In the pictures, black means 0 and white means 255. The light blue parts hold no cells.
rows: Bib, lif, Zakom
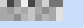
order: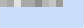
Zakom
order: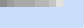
Zakom

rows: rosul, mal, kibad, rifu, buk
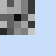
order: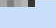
mal
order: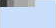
mal
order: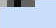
kibad
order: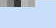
mal
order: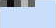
kibad
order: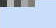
rosul

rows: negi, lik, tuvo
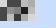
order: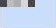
negi
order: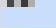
tuvo

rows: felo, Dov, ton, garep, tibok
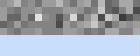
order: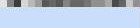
ton
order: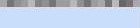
felo
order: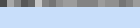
Dov
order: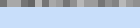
felo
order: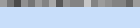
Dov

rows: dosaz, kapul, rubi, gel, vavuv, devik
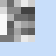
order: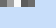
vavuv
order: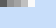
gel
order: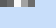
vavuv

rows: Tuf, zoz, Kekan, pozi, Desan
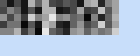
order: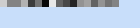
Desan
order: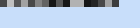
zoz
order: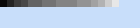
Desan

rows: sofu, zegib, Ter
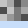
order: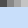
sofu
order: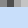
sofu
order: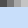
zegib
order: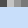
Ter
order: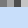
zegib
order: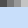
Ter

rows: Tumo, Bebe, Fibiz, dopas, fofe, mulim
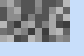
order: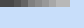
mulim
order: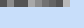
Tumo
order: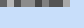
Fibiz
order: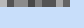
Fibiz
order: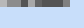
Bebe
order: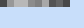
mulim
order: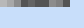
Bebe

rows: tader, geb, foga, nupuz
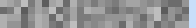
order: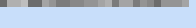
foga
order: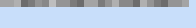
foga
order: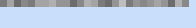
nupuz

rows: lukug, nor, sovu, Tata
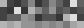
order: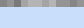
Tata
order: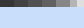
lukug
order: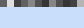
lukug
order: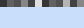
lukug

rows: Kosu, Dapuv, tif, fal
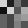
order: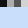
Dapuv
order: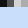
Dapuv

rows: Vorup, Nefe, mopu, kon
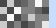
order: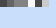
Nefe
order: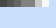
Vorup
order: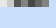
kon
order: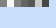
Vorup
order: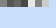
kon

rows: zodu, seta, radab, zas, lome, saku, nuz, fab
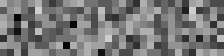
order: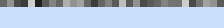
seta
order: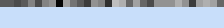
radab
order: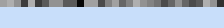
zas
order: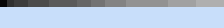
nuz
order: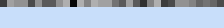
nuz
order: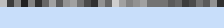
saku

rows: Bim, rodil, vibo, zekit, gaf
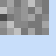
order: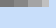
gaf
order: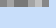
gaf
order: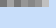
rodil
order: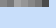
vibo
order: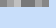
gaf
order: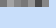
vibo

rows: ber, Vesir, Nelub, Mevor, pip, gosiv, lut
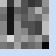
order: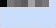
lut
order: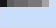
Nelub

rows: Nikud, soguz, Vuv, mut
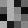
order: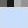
Nikud
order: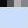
soguz
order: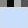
soguz
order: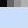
Vuv
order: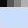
soguz

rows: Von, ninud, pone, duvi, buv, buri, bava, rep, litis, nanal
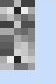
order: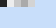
litis
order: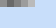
pone

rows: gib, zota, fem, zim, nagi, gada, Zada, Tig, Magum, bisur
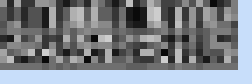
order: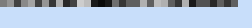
zota
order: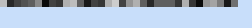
Magum
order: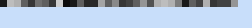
gada
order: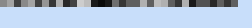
fem
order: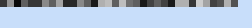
fem

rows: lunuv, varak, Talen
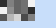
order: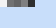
lunuv
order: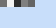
lunuv
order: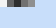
varak
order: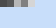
Talen
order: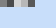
Talen

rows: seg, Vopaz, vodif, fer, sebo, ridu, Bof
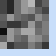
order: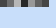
seg
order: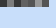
fer
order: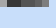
Bof
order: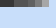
Bof
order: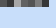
Bof

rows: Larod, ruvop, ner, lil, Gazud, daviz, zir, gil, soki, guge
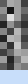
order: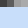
Larod
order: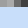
gil

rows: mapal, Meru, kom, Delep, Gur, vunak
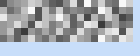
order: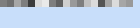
Delep
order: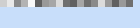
vunak

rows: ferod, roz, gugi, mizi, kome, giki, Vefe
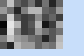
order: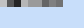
Vefe
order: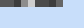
gugi
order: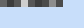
gugi
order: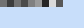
kome
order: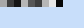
mizi
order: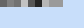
Vefe

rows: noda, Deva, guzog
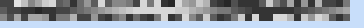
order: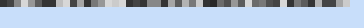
Deva
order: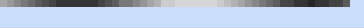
Deva
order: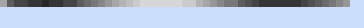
Deva
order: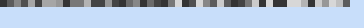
guzog
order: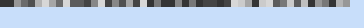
guzog

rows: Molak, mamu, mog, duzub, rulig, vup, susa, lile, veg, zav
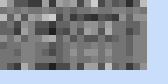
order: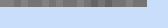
mamu
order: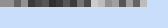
mog
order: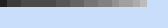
zav
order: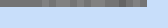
veg

